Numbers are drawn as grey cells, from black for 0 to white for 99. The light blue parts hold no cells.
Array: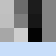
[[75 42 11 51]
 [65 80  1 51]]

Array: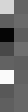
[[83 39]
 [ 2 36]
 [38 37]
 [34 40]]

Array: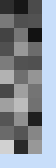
[[18  9 29]
 [26 46  7]
 [48 32 31]
 [28 62 45]
 [33 56 12]
 [81 16 59]]

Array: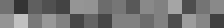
[[44 20 37 31 26 58 57 42 46 34 53 50 64 30 45 53]]

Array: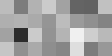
[[73 48 69 79 63 39 38 75]
 [63 17 79 57 70 93 80 72]]

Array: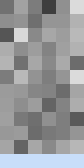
[[44 63 48 24 56 85]
 [33 84 53 65 61 72]
 [70 44 65 53 66 42]
 [60 59 52 51 42 64]
 [62 47 43 56 49 35]
 [64 39 65 53 64 71]]
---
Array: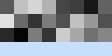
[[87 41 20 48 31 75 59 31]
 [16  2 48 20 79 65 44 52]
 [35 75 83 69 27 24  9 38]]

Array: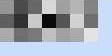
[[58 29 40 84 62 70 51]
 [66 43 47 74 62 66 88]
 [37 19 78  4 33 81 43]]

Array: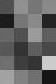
[[43 24 20 79]
 [34 20 37 28]
 [63 50 43  8]
 [31 56 46 53]
 [11 46 53 14]
 [40 31 60 37]]

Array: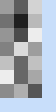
[[54 68 33]
 [50 85 61]
 [92 40 65]
 [44 12 72]
 [75 40 75]
 [61 36 82]
 [58 29 92]]

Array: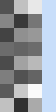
[[49 32 39]
 [42 39 42]
 [52 22 46]
 [26 56 59]
 [75 19 66]
 [29 63 72]
 [32 75 90]
 [35 78 97]]

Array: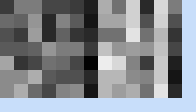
[[64 20 27 44 41 27  1 92 84 51 23 78 12]
 [35 35 38 58 48 48 23 75 58 61 58 75 27]
 [54 67 41 27 51 54  8 71 61 67 44 88 16]
 [23 48 48 27 27 23 12 67 44 81 16 84 48]
 [41 38 58 16 51 35  8 64 64 81 31 81 31]
 [31 23 61 16 38 20 16 44 44 88 44 71 20]
 [54 54 67 35 31 31 16 71 71 54 51 78  8]]

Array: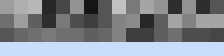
[[43 61 37 18 47 30 24 33 51 54 15 37 64 51 64 64]
 [33 40 43 47 43 43 37 40 51 24 24 37 43 30 30 27]
 [61 68 71 15 27 57  8 33 75 47 64 57 18 57 18 33]]

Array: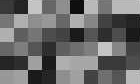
[[59 62 10 14 55 62 26 43 33 72]
 [40 49 33 18 37 43 49 76 52 26]
 [68 37 46 30 26 10 33 18 30 10]
 [46 68 55 59 40 68 52 26 18 14]
 [14 18 62 10 68 65 65 22 22 30]
 [22 14 76 40 55  6 72 46 72 72]]
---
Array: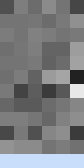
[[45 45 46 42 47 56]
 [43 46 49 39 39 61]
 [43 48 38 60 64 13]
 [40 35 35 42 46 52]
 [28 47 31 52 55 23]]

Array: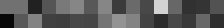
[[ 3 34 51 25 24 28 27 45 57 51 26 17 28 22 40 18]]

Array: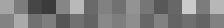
[[51 66 44 49 33 44 39 53 49 55 40 50 39 43 39 50]]

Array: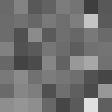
[[42 44 40 47 43 49 76 35]
 [50 32 35 46 42 36 44 45]
 [47 54 44 48 46 43 32 27]
 [55 58 55 40 27 35 87 37]]

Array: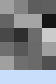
[[39 64 64  8]
 [43 34 41 62]]

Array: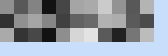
[[19 56 64 52 25 38 41 69 67 35 29]]
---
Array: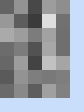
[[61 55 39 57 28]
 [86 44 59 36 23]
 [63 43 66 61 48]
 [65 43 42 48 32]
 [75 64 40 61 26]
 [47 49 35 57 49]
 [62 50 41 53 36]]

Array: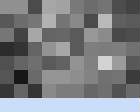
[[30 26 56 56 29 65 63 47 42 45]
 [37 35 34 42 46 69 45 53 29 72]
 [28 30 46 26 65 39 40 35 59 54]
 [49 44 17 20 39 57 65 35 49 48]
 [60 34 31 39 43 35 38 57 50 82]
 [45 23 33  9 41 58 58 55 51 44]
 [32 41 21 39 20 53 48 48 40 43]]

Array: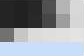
[[70 84 14 13 15 31]
 [61 83 14 13 16 27]
 [87 88 44 77 85 86]]

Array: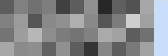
[[32 65 36 50 44 49 25 36 56 15 37]
 [80 62 50 60 33 53 56 68 53 33 48]
 [36 44 45 61 71 55 48 45 50 66 63]
 [47 63 65 54 55 38 56 36 20 52 36]]

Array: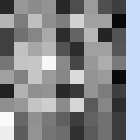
[[31 24 15 59 54 57 15 30 60]
 [62  3 70 48 74 55 49 81 62]
 [14 32 25 44 52 66 17 39 71]
 [62 33 25 75 65 71 32 17 62]
 [67 47 46 76 77 96 53 27 59]
 [60  4 62 50 77 60 52 85 57]
 [48 24 13 69 56 57 16 22 57]
 [52 17 55 59 76 80 54 83 35]
 [44 23 97 40 56 47 37 24 38]
 [44 23 92 36 57 45 42 19 35]]

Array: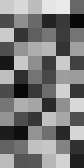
[[91 40 79 84 73 89]
 [22  3 29 55 41 14]
 [23 45 79 20 37 46]
 [20 62 31 58 67 71]
 [79 25  9 78 55 23]
 [61 60 74 18 45 28]
 [81 20 29  3 22 42]
 [56 84 46 68 64 16]
 [65 31 57 30 21 75]
 [15 83 11  6 57 43]
 [51 19 38 44 75 77]
 [82 12 73 33 34 71]]
